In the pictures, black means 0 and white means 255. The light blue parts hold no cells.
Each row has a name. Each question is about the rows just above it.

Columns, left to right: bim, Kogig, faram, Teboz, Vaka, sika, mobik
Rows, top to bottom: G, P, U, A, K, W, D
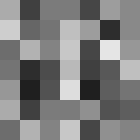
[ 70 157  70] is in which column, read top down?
Vaka
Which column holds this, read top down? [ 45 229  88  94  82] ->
sika
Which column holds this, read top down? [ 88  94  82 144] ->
sika
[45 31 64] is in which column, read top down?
Kogig
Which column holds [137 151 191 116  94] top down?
mobik
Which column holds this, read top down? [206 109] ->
bim

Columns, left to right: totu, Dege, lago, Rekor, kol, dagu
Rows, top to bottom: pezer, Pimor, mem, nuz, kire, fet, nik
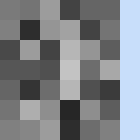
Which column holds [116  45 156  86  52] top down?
Dege
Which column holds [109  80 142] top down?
kol
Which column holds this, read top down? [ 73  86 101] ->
totu

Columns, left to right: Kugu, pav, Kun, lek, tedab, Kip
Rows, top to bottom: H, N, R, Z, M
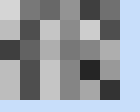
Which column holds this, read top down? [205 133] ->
tedab
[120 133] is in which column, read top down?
lek
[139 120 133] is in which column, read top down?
lek
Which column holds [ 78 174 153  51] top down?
Kip
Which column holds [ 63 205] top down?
tedab

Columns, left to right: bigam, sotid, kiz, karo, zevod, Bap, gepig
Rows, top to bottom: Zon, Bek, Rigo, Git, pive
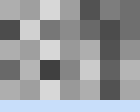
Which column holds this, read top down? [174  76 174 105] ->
bigam
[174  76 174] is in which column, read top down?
bigam

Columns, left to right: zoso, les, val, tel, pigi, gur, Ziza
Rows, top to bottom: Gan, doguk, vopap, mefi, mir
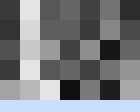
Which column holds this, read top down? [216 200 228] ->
les
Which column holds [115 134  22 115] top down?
gur
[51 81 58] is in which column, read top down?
zoso
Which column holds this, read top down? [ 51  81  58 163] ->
zoso
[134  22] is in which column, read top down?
gur
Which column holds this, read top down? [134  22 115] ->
gur
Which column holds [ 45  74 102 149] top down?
Ziza

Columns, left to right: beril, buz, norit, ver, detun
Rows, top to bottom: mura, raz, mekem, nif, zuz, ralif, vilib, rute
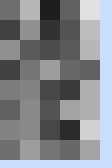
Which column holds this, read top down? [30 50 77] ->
norit
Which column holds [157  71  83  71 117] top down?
norit
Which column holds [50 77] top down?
norit
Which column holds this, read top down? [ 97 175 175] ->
detun

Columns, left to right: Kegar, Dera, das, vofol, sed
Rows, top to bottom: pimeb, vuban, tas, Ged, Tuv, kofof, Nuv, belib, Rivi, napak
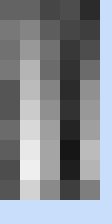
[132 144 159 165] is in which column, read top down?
das
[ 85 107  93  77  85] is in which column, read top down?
Kegar
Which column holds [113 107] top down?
das
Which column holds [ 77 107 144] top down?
sed
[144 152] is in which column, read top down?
sed

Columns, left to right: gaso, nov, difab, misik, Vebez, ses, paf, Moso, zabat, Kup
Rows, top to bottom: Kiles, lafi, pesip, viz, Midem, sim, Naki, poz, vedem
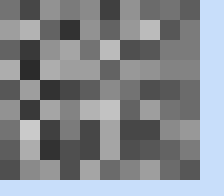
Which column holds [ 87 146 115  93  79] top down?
gaso
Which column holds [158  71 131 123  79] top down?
misik
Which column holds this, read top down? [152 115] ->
paf
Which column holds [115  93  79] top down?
gaso
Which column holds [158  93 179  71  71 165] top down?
Vebez
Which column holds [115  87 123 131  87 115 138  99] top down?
zabat
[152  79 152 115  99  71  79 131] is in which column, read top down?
paf

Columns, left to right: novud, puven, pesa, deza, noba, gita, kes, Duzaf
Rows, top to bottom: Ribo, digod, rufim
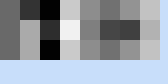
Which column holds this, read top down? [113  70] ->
gita
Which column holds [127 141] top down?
noba
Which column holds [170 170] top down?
puven
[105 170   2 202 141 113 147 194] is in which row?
rufim
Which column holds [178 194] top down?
Duzaf

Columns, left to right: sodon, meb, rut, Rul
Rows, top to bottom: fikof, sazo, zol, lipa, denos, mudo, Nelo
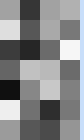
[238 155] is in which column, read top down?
sodon
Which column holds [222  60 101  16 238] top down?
sodon
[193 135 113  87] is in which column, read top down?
meb
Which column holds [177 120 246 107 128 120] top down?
Rul
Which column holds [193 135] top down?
meb
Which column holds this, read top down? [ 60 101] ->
sodon

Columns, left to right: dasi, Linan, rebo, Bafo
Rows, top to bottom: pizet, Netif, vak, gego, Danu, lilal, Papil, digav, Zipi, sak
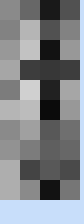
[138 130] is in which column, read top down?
dasi
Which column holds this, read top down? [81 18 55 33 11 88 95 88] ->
rebo
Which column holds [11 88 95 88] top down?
rebo

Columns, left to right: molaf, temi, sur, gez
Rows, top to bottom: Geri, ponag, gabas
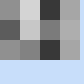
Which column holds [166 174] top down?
gez
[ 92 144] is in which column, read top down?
molaf
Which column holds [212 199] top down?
temi

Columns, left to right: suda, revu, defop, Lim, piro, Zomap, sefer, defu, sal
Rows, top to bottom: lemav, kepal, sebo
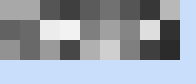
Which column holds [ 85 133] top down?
sefer
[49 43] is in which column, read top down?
sal

